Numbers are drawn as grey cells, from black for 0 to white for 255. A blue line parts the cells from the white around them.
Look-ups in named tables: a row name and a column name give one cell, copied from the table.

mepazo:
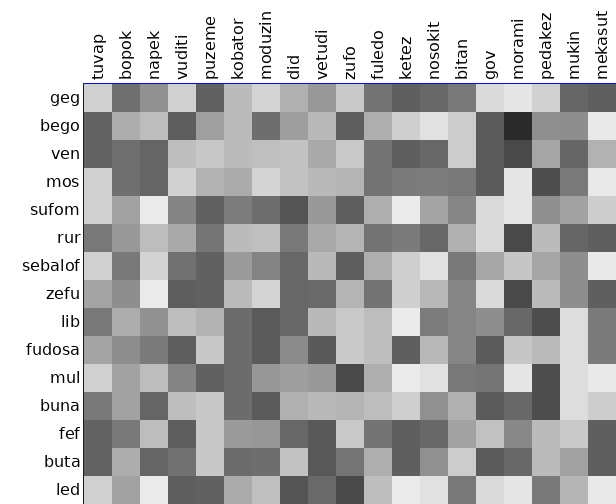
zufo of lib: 201
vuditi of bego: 94
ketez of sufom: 235
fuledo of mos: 115
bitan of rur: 176
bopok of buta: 173
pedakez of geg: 209
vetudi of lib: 185
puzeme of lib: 179
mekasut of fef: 95
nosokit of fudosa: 184
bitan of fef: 162
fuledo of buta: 174
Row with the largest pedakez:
geg

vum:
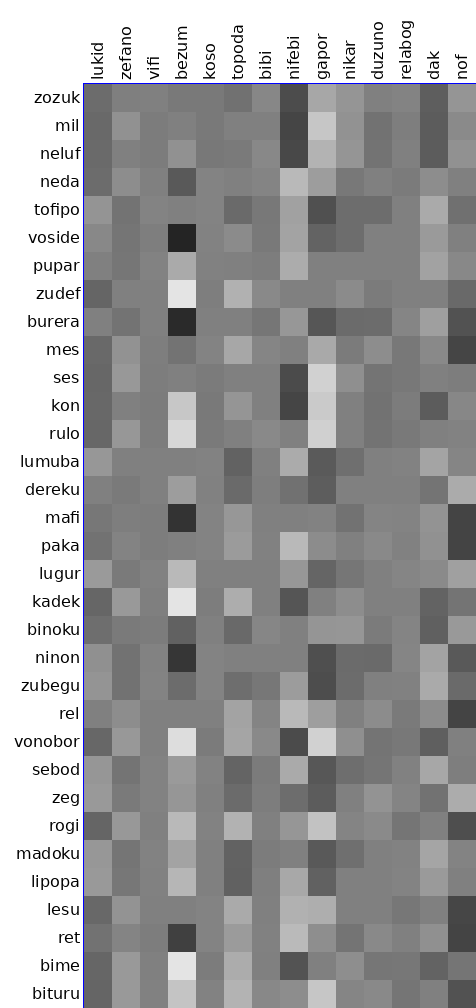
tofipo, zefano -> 115
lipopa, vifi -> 129
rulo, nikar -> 128
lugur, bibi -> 128
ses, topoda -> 128
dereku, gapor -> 93
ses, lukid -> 103
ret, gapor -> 142
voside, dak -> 154
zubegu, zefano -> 114
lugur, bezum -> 185
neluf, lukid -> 106
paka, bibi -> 129
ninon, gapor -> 79
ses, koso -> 123
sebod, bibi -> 123
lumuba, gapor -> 90
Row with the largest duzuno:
zeg

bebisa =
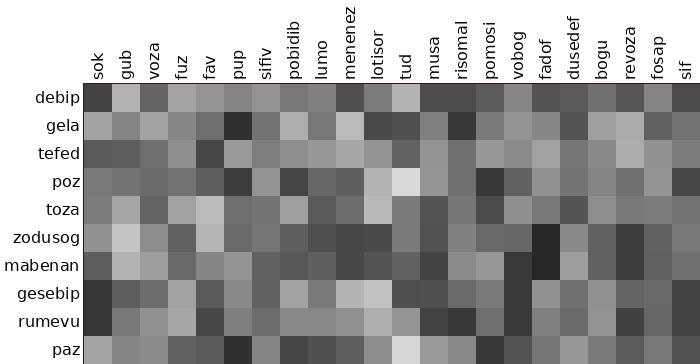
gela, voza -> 161
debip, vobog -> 135
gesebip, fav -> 90
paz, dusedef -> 151
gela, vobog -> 148
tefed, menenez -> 167
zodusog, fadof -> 38
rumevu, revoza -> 65
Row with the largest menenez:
gela

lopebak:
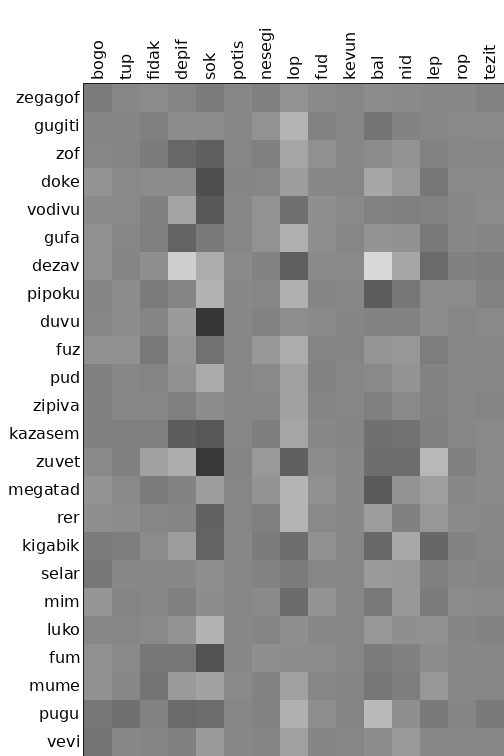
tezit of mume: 134
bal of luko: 151
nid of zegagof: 138
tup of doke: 137
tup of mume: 136
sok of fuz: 113
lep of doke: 119
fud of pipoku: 133
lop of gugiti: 179
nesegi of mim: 138
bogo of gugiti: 133
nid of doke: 152
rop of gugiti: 137
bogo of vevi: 115
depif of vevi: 128

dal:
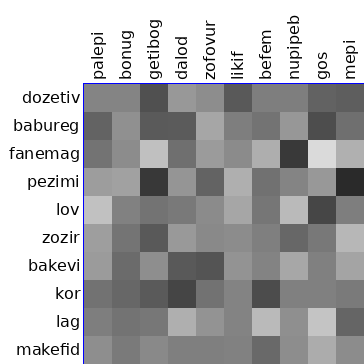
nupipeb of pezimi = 132
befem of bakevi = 131
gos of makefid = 172
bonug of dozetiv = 132
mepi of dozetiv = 94
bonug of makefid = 122
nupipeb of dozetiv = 126
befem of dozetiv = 126
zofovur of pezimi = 99
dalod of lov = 121
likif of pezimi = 175
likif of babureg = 126
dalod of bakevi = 89
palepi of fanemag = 115
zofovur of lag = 147
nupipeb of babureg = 151
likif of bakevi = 147
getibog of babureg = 90
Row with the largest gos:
fanemag

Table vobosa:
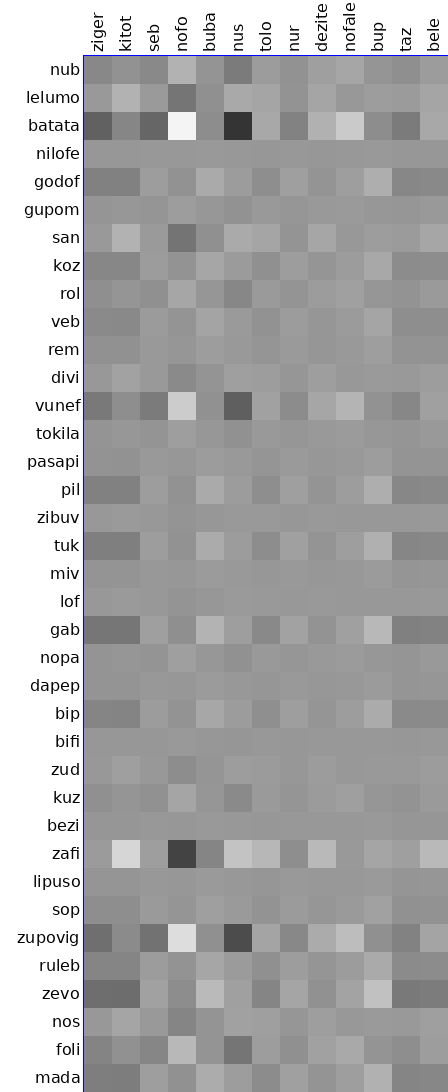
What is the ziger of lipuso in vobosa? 149
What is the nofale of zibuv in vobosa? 152
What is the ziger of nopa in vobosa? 148
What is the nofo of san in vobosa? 116
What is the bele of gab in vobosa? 130
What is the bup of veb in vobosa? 165
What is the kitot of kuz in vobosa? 149

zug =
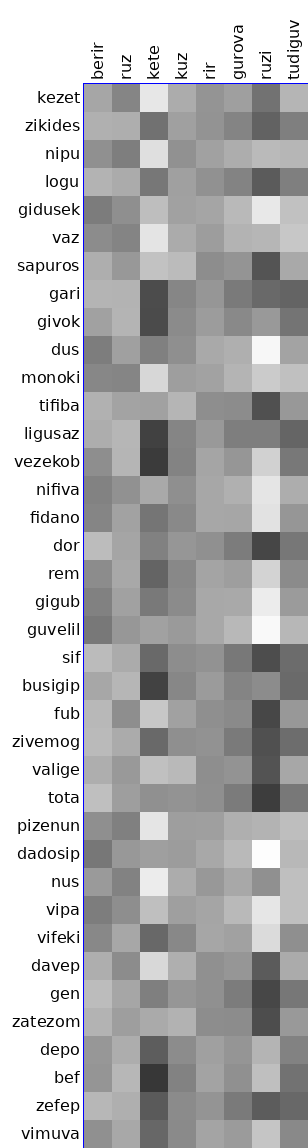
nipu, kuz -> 145
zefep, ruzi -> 92
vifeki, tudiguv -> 143
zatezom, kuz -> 178
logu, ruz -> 171
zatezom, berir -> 179
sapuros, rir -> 141
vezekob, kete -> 59
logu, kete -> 119
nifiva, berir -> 130
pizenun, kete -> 229
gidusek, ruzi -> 232
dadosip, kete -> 159
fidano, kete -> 117
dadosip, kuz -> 156
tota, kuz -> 147
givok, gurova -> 137
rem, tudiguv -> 139
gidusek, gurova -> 185
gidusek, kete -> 190
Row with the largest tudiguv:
vaz

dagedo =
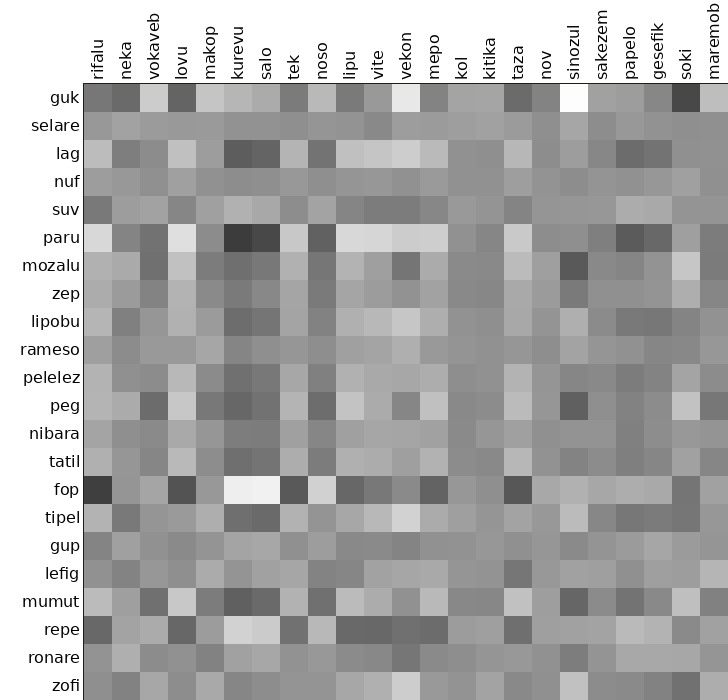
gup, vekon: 132
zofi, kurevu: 134
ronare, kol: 142
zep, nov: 155
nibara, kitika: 150
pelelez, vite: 169
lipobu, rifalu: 181
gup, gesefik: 166

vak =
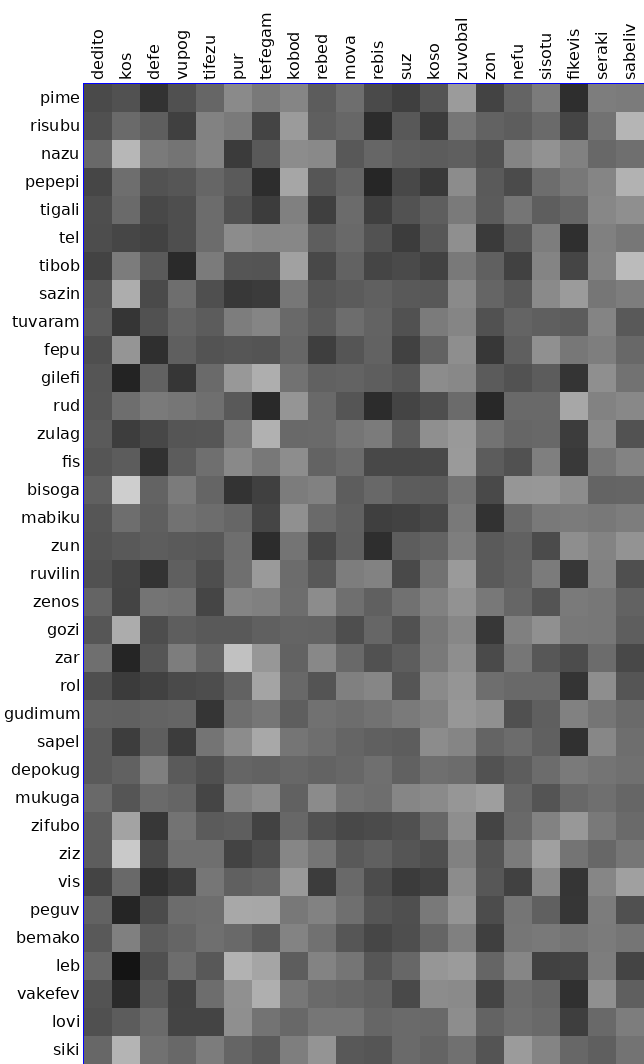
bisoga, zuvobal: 115
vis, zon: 87
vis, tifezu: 118
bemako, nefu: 118
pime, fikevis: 46
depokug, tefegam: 98
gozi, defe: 77
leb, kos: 20
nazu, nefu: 132
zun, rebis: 46
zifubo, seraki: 121
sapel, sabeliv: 110
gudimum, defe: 99
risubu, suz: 88
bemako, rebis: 70
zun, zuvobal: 126
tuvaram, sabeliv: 89

